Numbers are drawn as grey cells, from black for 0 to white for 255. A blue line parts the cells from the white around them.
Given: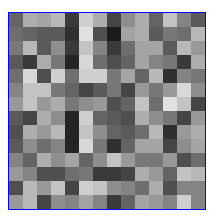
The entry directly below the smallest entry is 58
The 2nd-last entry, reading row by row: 207
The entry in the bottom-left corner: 153
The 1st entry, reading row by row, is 100
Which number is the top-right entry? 90
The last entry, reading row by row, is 132
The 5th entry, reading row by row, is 58
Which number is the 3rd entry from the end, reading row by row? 132
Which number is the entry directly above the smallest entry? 69
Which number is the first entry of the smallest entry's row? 110
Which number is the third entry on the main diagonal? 90
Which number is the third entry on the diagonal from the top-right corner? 90
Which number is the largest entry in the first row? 207
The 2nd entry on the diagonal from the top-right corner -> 110
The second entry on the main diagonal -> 100
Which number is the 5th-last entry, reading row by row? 164
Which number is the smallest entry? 26
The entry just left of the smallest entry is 79
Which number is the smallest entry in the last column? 69
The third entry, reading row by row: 164
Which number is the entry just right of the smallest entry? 164

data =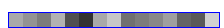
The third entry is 124
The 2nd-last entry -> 89
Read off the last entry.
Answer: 209
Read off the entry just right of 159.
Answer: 100

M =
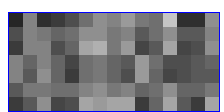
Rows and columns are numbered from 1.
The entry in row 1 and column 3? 47
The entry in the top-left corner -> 38
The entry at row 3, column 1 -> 59
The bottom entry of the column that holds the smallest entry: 59
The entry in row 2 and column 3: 120
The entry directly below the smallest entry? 78
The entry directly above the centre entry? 120
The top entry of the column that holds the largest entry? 197
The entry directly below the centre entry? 101
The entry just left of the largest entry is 111
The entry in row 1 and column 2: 131
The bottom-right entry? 165
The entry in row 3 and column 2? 131
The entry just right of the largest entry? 47
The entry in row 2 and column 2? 131
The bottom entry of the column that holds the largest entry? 165

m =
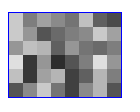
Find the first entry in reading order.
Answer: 202
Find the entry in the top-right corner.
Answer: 75
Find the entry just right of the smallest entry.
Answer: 84
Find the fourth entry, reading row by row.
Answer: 138
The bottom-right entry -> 84
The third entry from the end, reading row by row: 138
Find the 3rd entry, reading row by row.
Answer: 161
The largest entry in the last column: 161
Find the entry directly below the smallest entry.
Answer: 181
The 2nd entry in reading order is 126
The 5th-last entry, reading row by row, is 116
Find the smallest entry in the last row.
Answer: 64
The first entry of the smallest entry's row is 223
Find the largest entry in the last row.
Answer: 202
